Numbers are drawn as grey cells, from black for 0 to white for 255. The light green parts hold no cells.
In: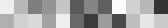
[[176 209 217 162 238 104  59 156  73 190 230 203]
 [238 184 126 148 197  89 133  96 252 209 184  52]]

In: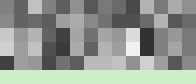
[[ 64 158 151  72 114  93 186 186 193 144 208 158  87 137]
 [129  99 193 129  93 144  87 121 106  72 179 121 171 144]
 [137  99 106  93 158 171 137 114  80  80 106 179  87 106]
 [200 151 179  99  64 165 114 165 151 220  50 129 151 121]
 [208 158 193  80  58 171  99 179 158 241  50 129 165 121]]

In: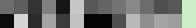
[[ 13 214  43 164  59 193   5   5  79 185 143 164 157]
 [108  93  51 128  21 199  87 101 116 136 108  79  87]]

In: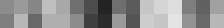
[[126 183 104 175 175 140  63  43 154  84 205 197 228 147 104 183]
 [140 154 134 191 168 111  77  35 111  91 197 213 221 126  97 161]]

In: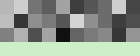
[[128 177  78 163  16 100 122 136  54 149]
 [183 206 115  94 163  62  86 108 206  70]
 [190  54 143 122  86 212 143 108  62  78]]

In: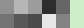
[[115  88  74 231 131]
 [144 182 156  45 102]]

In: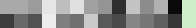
[[ 61 105  82 237 127 112 202  89  74 134 119  97  54]
 [169 169 155 230 190 224 161 148  46 196 140 177  10]]

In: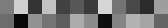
[[108   8 146 116  94 172 139  15 132 179 165 100]
 [124 207  51 194  65  87  58 214 116  73  43 158]]
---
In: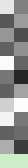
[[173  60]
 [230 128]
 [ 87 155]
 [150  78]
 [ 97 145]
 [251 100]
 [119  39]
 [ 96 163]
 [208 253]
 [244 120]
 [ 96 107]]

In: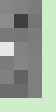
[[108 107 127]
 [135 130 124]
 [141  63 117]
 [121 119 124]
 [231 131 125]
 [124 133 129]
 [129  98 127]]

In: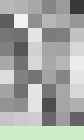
[[197 202 205 104 157  99]
 [184 177 167 134 155  56]
 [ 94 242 142 182 171 150]
 [117 113 229 124 127 194]
 [129  85 209 165 163 215]
 [168 114 215 169 183 236]
 [220 129 115 164 134 229]
 [163 112 229 117 167 215]
 [147 141 227  77 165 175]]

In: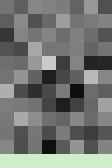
[[134  78 116  16  90 148  80 131]
 [116  95 134 130 124  99 151  80]
 [ 94 137  81 105 156 115 123 131]
 [ 55 132 117 132 108 129 110  83]
 [ 83  74 168 119 119 126 100 116]
 [111 107 152 202  62 132  36  38]
 [115 148  98  30  72  96 185 135]
 [174  77  46  74 123  15 108  95]
 [125 122 114  68  30  66 104 162]
 [120 169 142 112 101 136 106 134]
 [117  80 118  76 123  78  61  85]]

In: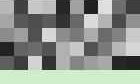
[[ 95  61 211  50 177 133 156 168  38  34]
 [183  65 199 190  38 160  34 222 110  62]
 [165  88  78  91  49 104 219 180  75 145]
 [140 158  80 214 141 121 172 107 130 201]
 [ 35 100 107  84 177 200  82 122 183 213]]

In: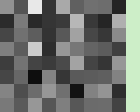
[[121  90 151  86 127  87 107 108  67]
 [146  84 232  52 169  96 112 109  36]
 [ 43 123  41  53  58 183  57  37 175]
 [ 70 113  93  51  88 162  71  55 138]
 [127  92 204  45 151 119 100  92  63]
 [ 61 115  68  59  74 163  68  53 150]
 [ 70 103  14 131  54  90  92  95 130]
 [132  78 108 151 112  19 130 148  45]]

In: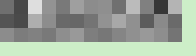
[[140 124 129 121 142 153 126 119 133 144 153 142 116]
 [111  72 222 147 121 159 140 143 112 187 128  54 180]
 [ 84  74 174 141 105 103 116 146 168 144  92 138 106]]

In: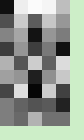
[[126 105 178 113 113]
 [ 16 238 251 245 190]
 [ 80 203  92 198 151]
 [132 166  19 150 124]
 [ 60 149  62 121  17]
 [178  85 205  97 220]
 [160 148  31 144 200]
 [ 69 222   6 204  65]
 [126  99  83  90  34]]
